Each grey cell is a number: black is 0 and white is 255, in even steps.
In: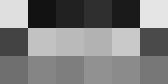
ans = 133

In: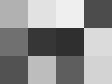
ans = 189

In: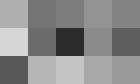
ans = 182

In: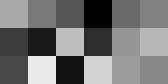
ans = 234

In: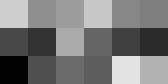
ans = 79

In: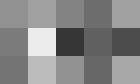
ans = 188
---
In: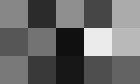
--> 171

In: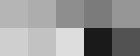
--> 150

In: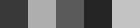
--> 195

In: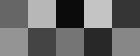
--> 53

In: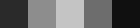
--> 16

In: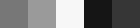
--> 54

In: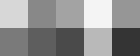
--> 150
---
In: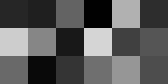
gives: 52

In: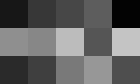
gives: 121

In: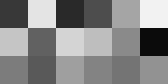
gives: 159

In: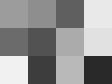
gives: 185

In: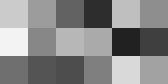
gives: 77

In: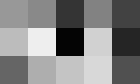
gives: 196

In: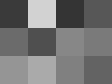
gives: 128

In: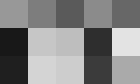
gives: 205

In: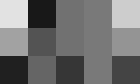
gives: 54
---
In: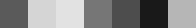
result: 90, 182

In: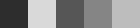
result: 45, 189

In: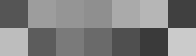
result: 85, 203

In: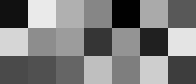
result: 17, 61

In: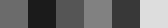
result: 107, 221

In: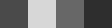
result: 74, 46

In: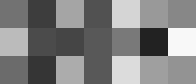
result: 114, 147

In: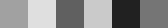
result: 161, 117
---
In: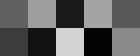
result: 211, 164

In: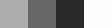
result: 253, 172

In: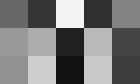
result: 243, 206

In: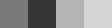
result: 213, 180

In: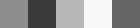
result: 249, 183

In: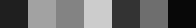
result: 204, 162
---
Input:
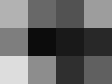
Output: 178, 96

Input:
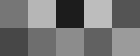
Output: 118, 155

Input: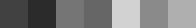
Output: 65, 175

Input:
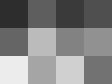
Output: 45, 114

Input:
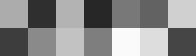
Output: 172, 69

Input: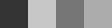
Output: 52, 172
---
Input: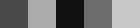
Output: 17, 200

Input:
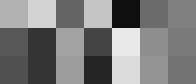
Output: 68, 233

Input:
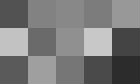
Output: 144, 200

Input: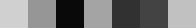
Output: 164, 208

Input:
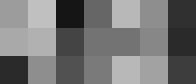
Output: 115, 192

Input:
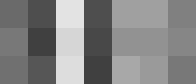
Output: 72, 227

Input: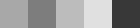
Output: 188, 224

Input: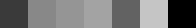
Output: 163, 197

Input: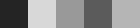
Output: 153, 216
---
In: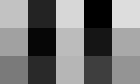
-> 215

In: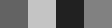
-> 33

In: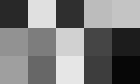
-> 47

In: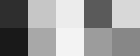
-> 236

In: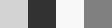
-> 248

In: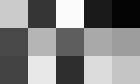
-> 251

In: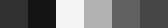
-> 243

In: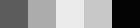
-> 234
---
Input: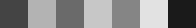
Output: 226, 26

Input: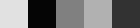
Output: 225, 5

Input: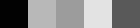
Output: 227, 2

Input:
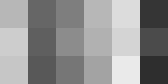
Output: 234, 46

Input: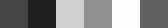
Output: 253, 31

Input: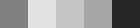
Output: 226, 37

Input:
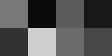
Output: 207, 9

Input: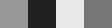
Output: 233, 34
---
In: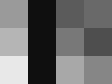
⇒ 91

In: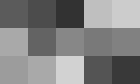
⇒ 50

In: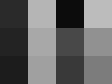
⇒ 12

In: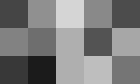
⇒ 213

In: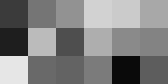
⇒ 146

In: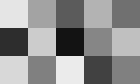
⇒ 91
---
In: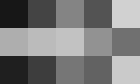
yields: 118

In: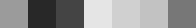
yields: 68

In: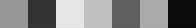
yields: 230

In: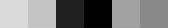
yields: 32

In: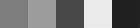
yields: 72

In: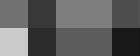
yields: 93

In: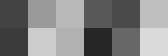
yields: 177

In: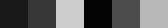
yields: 204
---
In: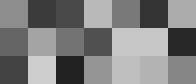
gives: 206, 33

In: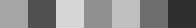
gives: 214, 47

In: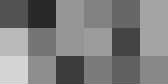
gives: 212, 41

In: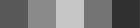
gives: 197, 49

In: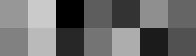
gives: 202, 0

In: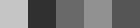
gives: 197, 48
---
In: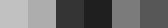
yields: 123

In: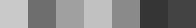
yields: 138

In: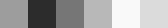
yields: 249

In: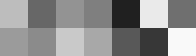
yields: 32

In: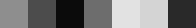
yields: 226

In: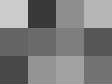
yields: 100

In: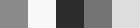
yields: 221

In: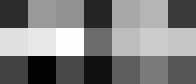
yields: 168
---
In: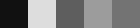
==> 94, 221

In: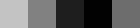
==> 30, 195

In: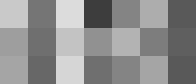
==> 145, 220

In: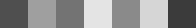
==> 228, 228

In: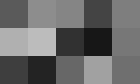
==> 49, 188

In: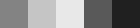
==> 232, 232

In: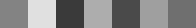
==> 173, 224

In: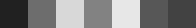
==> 130, 231

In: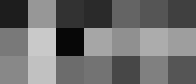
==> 166, 201
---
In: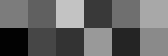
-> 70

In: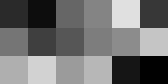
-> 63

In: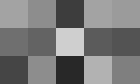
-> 99

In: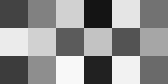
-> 209

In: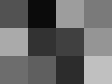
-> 50

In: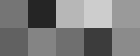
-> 132

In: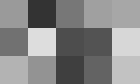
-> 221
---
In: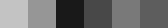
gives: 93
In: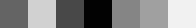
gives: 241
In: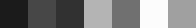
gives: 160
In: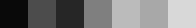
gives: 216
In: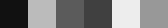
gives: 152
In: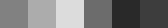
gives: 61
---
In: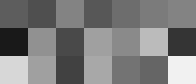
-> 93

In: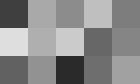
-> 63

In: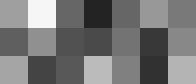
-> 159

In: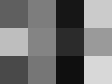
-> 95

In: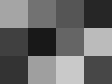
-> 165

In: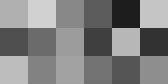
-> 176

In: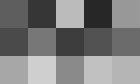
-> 94
